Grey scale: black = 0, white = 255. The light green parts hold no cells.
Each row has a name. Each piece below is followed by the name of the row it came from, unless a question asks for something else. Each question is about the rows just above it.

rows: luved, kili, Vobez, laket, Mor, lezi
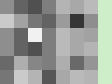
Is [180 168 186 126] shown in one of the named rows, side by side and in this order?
no
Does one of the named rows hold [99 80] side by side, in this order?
yes
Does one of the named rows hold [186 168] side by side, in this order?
yes
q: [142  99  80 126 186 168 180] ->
laket
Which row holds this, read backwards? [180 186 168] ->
lezi

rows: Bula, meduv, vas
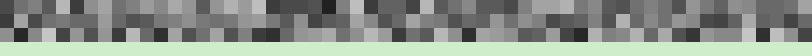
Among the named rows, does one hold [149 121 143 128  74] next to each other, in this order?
no
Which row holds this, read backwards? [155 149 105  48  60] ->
vas
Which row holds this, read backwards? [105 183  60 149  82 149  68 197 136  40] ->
vas

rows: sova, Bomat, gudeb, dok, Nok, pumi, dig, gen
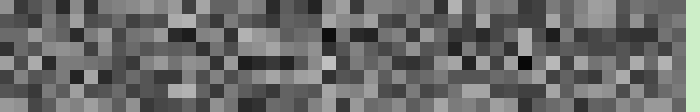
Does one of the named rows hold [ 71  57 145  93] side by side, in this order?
no
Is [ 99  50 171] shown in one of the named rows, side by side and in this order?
yes
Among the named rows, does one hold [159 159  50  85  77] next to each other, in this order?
no
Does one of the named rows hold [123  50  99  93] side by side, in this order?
yes
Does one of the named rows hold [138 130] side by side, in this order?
yes

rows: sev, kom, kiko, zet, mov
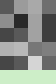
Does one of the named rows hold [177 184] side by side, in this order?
yes
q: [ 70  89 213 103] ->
mov
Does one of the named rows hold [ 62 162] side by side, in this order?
no
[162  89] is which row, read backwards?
kiko
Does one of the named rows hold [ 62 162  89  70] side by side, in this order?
no
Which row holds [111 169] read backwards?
sev

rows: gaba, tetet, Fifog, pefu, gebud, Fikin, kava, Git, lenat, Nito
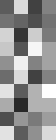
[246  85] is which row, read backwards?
pefu
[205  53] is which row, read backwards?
Fifog

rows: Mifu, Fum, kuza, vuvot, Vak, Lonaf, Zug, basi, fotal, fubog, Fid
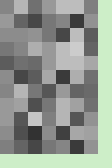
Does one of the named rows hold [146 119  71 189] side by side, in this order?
yes
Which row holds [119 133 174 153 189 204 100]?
vuvot
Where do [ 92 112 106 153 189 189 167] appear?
Vak

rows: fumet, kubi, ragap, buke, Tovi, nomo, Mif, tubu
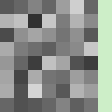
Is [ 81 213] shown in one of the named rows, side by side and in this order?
yes
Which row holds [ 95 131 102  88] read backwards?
tubu
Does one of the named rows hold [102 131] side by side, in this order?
yes

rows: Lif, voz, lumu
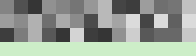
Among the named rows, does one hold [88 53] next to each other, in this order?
yes
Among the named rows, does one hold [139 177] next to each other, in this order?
yes
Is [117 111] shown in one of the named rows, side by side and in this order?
no

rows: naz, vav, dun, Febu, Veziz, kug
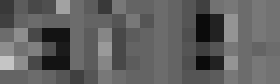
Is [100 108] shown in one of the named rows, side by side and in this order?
yes
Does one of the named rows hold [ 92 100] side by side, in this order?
yes
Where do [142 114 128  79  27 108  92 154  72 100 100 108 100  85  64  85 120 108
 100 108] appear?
Febu
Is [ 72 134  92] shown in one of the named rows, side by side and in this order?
no
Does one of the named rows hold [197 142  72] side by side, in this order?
yes
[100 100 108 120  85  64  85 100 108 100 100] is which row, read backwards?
kug
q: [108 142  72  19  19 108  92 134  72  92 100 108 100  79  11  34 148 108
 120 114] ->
dun

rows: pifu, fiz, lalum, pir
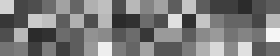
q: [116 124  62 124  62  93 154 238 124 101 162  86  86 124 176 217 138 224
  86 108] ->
pir
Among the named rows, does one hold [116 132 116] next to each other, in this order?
yes
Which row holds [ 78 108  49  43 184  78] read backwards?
fiz
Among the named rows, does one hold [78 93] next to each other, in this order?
yes
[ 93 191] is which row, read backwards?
fiz

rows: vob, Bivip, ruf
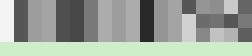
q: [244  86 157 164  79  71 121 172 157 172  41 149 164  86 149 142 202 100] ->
vob
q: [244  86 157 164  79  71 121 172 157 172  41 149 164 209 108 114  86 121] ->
Bivip
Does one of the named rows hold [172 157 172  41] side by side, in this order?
yes

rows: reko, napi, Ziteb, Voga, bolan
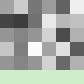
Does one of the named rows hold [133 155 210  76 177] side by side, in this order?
no
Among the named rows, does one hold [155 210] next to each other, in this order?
no

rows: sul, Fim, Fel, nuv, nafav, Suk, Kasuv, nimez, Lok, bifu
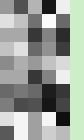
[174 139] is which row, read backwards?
nafav
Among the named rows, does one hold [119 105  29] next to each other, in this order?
yes
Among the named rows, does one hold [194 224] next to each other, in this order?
yes
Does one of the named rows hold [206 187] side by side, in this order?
yes
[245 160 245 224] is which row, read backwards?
Lok
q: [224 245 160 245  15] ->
Lok
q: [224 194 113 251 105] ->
Fim

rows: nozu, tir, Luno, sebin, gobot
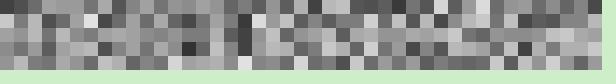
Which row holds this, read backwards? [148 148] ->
Luno
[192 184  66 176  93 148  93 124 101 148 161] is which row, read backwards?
nozu

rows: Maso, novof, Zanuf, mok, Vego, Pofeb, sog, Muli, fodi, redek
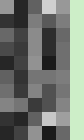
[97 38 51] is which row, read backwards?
fodi
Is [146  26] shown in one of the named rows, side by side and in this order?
yes
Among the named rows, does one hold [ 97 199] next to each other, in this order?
yes
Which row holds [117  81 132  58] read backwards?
sog
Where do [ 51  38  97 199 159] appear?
fodi
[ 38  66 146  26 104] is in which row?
redek
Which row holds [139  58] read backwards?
mok

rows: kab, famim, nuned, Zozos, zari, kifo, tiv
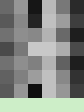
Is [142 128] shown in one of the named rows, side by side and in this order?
yes
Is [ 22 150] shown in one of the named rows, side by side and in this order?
no
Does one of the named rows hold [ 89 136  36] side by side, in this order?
yes
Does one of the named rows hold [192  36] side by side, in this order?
no
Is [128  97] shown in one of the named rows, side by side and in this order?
no
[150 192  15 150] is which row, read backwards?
tiv
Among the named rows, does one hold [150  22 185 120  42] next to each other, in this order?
yes

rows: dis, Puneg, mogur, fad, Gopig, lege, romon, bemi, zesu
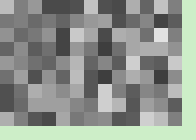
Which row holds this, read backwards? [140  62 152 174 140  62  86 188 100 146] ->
lege
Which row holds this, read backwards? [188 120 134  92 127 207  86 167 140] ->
romon
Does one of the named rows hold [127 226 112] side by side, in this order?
no
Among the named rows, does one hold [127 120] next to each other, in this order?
no
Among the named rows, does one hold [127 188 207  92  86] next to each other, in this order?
no
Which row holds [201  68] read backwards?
mogur
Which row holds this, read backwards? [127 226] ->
mogur

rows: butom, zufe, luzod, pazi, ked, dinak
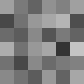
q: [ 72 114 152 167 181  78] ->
zufe
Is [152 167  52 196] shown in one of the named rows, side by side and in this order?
yes
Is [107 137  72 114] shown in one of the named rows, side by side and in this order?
no
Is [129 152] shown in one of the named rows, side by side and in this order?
no

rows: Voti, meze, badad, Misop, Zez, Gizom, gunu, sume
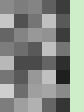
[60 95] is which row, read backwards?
Voti
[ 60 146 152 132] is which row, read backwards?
badad
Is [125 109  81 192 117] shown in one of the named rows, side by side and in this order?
no
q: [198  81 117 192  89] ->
meze
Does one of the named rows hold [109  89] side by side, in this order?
yes
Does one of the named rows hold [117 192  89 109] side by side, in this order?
no

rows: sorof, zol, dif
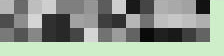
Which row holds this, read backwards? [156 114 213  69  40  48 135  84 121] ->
dif
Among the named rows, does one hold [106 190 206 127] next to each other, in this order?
yes
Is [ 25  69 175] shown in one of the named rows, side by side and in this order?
yes
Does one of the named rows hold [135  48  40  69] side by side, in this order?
yes
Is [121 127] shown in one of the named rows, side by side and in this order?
no
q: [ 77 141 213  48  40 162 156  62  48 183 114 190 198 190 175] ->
zol

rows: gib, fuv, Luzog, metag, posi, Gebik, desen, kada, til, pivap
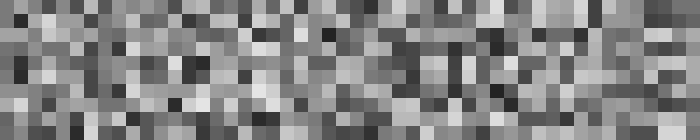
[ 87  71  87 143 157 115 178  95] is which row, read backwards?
metag
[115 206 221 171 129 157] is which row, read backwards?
metag

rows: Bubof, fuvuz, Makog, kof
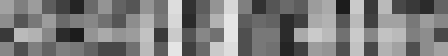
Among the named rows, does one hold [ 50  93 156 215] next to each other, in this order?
no
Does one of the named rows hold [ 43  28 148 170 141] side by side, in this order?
no
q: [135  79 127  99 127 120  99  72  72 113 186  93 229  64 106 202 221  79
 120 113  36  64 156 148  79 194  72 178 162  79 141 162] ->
kof
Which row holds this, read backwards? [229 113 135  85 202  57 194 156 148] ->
Makog
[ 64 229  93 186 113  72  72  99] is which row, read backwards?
kof
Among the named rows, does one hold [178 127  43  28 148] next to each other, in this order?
no
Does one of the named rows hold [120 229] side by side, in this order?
no

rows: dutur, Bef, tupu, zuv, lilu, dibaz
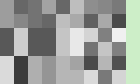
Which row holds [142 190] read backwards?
dutur
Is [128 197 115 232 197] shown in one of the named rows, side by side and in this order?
no
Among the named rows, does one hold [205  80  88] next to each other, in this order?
no
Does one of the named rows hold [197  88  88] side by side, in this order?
no

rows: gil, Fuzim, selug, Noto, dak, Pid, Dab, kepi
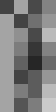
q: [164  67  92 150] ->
Pid
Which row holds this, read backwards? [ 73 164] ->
gil
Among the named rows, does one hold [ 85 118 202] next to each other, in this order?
no
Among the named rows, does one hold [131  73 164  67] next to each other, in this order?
no

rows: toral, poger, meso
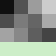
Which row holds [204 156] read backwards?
toral
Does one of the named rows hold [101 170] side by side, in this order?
yes
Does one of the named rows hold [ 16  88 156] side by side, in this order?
no
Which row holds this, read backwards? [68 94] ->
meso

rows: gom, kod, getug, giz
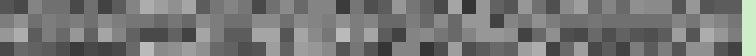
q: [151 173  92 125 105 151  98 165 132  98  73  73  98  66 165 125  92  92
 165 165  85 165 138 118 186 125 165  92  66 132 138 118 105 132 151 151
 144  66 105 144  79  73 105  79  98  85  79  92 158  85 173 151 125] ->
getug
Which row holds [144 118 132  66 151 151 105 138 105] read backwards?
kod
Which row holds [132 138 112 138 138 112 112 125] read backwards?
kod

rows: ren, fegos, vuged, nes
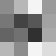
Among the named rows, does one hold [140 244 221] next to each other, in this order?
yes
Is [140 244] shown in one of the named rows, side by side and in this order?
yes
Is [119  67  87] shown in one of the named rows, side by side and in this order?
yes
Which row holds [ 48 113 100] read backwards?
vuged
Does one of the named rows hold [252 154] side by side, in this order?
no
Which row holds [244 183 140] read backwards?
ren

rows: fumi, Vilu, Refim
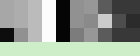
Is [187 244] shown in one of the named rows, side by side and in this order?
no
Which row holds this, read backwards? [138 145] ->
Vilu
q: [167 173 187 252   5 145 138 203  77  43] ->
Vilu
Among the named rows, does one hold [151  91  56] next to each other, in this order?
yes
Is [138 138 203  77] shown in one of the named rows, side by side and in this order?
no
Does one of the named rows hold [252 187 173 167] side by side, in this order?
no
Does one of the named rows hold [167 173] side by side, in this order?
yes

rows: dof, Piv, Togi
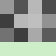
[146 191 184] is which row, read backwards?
Piv
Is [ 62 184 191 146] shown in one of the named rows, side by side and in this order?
yes
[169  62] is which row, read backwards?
Togi
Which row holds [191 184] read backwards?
Piv
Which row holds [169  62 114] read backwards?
Togi

